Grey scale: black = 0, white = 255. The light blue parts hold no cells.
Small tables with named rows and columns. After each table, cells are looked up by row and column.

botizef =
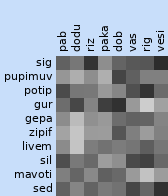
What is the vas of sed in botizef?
70
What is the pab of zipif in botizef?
163
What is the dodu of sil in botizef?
121
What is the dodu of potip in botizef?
119
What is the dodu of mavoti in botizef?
101
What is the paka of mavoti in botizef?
96
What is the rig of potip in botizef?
52
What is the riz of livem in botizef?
125
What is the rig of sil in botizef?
65

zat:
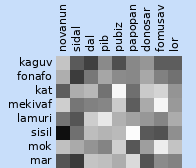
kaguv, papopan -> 136
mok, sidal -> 170
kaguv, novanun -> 196
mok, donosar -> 158
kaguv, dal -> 64
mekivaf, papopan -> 93
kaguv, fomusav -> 93
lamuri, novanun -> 116
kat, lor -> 148
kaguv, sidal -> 90
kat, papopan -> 111
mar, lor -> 130
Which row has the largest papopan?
sisil

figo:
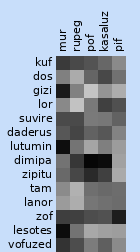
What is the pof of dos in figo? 101
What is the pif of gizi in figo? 173
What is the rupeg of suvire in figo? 74
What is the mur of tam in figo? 139
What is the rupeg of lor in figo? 194
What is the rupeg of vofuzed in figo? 77
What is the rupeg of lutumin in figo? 116
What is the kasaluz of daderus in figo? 87
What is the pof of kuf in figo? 83
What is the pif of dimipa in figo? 161

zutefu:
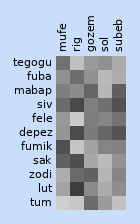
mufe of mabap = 126
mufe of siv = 107
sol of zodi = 180
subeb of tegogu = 171
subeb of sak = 146
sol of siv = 112
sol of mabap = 183
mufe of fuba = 144
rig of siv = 73
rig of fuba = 109
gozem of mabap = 102
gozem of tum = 107
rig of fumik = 196
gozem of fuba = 145
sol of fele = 133
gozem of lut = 139
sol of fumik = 132
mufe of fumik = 80
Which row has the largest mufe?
tum

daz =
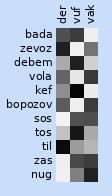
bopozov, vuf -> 239
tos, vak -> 169
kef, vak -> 236
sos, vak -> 78
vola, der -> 100
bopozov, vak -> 61
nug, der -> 240
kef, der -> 142
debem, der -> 171
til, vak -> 181
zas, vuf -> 73
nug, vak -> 33
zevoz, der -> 32
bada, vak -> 239
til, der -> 11

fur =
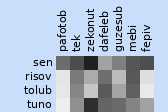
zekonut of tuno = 46
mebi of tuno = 132
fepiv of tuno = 161
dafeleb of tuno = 101
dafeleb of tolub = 90
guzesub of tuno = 106
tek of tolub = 133
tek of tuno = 144
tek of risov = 122
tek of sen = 77
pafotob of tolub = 231
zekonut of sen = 32
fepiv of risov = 222
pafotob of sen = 109
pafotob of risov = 229
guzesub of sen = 128
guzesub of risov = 187
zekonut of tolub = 198
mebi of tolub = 96
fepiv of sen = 79

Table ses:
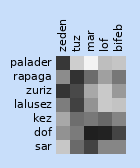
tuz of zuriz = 73
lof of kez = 104
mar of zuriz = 168
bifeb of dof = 68
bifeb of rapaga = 119
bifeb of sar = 134
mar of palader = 243
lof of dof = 34
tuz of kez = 110
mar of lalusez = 147
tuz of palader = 206
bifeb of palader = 197
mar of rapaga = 108

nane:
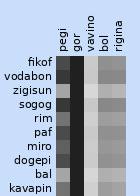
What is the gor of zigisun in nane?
32
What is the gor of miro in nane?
32
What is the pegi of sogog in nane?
56
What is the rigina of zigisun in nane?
182
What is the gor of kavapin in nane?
32
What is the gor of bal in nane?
32
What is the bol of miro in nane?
151
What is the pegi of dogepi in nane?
76
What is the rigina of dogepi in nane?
148

